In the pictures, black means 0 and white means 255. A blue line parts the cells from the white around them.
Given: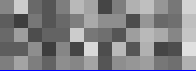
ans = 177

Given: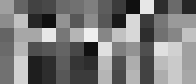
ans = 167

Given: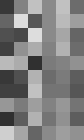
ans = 145

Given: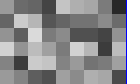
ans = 74

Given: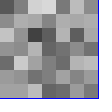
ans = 121
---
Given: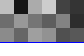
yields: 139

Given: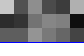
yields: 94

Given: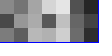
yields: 124

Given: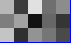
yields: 196

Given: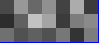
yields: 112

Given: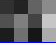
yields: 28

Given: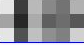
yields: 229

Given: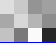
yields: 194
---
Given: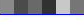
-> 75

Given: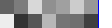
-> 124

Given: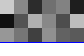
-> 136

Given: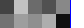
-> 194

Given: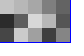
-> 183

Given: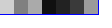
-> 128

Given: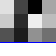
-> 68

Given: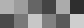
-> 157

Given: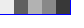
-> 95
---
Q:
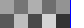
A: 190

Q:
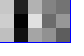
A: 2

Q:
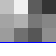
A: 176

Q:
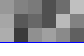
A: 88

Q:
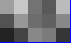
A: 151

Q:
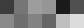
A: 110
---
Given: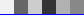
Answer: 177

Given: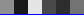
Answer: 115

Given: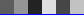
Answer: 149

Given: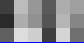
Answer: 207

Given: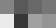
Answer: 148

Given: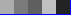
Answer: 122

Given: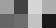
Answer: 174
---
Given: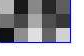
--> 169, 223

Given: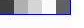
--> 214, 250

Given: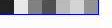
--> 80, 233

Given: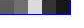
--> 219, 219

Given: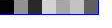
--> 211, 211

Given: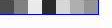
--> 42, 234
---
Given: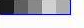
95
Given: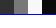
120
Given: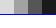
162
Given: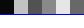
194
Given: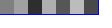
161
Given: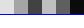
165
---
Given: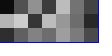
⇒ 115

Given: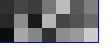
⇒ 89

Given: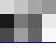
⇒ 166

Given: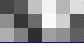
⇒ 182

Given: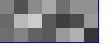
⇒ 145

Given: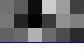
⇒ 157

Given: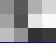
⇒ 175
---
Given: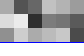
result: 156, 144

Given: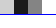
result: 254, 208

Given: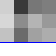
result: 126, 194

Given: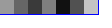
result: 196, 154

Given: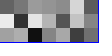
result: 92, 161

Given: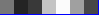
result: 71, 119

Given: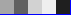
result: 31, 166
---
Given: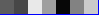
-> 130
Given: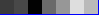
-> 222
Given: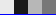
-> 183
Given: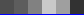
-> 159
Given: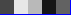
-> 22
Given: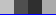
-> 47
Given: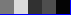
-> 78
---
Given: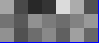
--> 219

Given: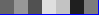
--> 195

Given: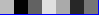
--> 170

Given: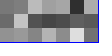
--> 166

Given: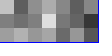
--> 135

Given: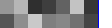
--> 98

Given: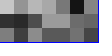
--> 120

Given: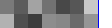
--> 72
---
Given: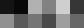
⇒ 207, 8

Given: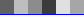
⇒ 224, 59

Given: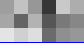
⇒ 228, 54

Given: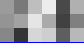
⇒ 236, 52

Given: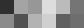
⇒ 221, 47

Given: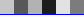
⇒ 226, 28
